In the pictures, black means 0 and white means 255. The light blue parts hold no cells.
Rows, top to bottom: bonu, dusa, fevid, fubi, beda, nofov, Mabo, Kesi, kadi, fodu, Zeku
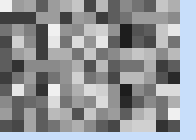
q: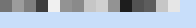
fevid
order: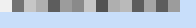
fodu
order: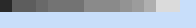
kadi
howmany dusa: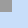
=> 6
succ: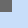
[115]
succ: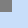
[61]

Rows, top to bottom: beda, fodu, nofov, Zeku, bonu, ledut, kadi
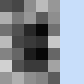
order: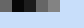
bonu
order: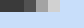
ledut
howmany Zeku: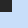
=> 0
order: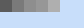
fodu
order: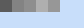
kadi

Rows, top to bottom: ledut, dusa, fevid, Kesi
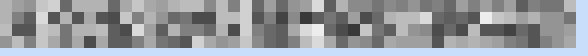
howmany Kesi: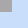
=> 10
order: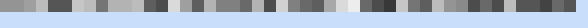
fevid
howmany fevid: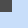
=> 5

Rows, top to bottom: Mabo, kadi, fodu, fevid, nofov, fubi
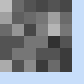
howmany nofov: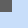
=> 0
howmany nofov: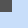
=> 3
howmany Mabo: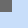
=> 1
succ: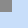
[59]
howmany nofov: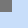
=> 2
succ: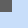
[106]
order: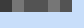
nofov

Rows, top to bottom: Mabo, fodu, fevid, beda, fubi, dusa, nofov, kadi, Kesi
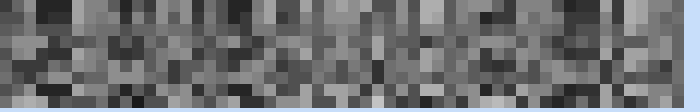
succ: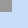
[70]
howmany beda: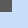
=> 13
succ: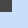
[80]
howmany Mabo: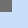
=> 1

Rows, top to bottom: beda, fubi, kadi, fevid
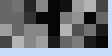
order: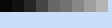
beda
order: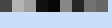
beda
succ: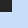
[135]
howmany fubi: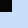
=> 3

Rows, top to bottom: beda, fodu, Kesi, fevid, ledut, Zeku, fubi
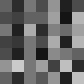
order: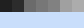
Kesi
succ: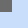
[160]
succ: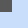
[148]

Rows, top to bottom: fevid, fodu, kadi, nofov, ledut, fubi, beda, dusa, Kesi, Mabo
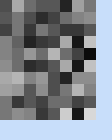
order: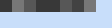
kadi
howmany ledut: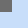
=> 3
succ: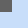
[35]
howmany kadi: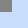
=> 0

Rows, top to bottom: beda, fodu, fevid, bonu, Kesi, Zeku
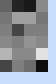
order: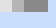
Kesi
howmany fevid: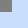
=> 3
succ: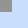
[137]
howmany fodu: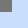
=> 2
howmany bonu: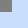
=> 1
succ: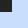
[25]
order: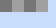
fodu

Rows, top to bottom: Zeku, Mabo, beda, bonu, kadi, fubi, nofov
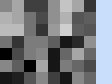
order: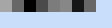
kadi
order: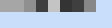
Zeku

